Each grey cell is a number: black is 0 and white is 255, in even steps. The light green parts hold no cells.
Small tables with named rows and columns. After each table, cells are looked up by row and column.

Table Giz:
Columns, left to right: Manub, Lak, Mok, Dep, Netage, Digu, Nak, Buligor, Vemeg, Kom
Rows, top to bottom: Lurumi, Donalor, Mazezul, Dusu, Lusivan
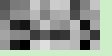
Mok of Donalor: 146
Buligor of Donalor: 74
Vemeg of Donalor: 150
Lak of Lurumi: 122
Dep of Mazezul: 132
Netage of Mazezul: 196
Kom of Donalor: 156
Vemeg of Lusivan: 1
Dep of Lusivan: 199
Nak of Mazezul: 142
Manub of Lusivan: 150
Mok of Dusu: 134
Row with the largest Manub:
Dusu

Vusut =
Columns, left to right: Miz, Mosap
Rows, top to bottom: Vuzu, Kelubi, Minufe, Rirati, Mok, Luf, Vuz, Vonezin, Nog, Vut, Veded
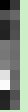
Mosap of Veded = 96
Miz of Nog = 251
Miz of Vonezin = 225
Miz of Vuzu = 1
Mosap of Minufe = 75
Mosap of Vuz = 113
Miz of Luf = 119

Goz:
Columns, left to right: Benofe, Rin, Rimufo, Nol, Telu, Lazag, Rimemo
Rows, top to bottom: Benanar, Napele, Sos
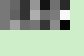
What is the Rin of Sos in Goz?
160
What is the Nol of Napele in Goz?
174
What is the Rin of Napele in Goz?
97
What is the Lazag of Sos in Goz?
140
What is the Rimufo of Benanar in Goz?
50
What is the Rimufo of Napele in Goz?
50
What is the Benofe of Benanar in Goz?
120
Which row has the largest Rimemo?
Napele

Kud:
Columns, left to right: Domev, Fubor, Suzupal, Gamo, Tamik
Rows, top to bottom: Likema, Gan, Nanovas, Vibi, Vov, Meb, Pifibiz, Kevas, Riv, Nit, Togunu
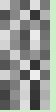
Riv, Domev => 90
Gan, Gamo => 53
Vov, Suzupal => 93
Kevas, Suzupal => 69
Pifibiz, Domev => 83
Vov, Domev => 210
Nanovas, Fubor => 207
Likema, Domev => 216
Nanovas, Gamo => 154
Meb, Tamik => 97
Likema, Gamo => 223
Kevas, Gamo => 237

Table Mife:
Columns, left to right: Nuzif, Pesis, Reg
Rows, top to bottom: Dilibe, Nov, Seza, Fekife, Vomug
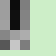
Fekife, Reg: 173
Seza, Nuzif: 161
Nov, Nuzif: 158
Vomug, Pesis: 198
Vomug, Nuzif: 87
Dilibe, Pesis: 12
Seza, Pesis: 13
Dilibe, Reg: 126
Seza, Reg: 134
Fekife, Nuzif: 134

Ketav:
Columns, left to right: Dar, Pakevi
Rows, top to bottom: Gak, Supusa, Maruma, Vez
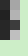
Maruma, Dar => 39
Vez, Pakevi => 191
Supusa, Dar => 34
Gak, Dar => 44
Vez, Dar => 40
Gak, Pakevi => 166
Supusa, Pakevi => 179
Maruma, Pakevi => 60
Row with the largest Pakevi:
Vez

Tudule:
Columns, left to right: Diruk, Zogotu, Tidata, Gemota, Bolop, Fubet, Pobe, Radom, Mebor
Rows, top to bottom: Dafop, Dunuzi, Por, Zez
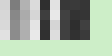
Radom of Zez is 49
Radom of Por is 46
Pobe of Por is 64
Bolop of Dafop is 47
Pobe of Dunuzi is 65
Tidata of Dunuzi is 171
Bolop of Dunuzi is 62
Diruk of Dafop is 212
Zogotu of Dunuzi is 136
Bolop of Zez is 48
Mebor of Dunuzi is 53
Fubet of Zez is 221
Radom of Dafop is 58
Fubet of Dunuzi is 232

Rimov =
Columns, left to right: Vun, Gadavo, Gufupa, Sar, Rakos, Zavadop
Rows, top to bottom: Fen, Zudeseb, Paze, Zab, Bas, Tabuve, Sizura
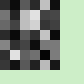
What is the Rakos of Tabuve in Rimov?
5
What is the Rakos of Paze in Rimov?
53
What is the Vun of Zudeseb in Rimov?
117
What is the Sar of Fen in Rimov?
41
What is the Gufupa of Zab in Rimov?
89
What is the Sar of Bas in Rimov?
13
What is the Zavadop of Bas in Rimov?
122
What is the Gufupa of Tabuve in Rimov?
97
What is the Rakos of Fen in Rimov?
192
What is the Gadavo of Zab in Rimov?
10
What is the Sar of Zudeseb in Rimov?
225
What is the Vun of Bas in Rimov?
133

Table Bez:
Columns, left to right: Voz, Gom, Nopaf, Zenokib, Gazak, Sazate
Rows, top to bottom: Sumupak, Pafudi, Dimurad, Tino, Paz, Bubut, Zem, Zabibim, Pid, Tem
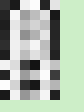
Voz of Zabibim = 35
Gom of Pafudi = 246
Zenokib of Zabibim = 201
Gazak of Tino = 228
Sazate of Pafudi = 24
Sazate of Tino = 37
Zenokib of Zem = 19
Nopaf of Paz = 215
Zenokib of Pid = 23
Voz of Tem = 25
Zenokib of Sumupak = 252

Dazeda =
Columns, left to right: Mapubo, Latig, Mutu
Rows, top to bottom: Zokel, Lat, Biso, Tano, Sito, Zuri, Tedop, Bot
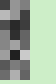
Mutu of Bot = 100
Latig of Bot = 175
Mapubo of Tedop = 88
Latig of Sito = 162
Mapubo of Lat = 185
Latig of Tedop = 124
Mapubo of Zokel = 66
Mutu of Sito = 103
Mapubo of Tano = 133

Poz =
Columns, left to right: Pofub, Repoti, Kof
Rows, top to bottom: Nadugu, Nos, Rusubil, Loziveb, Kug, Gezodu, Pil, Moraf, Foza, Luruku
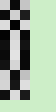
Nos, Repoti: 208
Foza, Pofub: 212
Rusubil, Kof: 217
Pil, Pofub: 18
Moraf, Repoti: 13
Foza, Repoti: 22

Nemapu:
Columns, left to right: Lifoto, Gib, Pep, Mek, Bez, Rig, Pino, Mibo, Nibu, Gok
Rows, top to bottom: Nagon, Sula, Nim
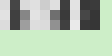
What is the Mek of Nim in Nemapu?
221
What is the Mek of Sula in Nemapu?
227
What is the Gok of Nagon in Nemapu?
59
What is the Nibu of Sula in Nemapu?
71
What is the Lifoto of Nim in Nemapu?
220
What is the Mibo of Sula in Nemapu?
223
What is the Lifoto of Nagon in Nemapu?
220
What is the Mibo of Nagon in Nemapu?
227
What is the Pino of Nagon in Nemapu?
62
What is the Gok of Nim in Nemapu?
54
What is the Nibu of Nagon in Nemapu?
56
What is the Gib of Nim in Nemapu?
64
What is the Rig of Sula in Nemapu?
111
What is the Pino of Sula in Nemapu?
58
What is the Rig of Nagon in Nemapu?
223
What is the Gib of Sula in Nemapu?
64
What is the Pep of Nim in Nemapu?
158
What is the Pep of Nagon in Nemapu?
218
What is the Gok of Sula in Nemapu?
54

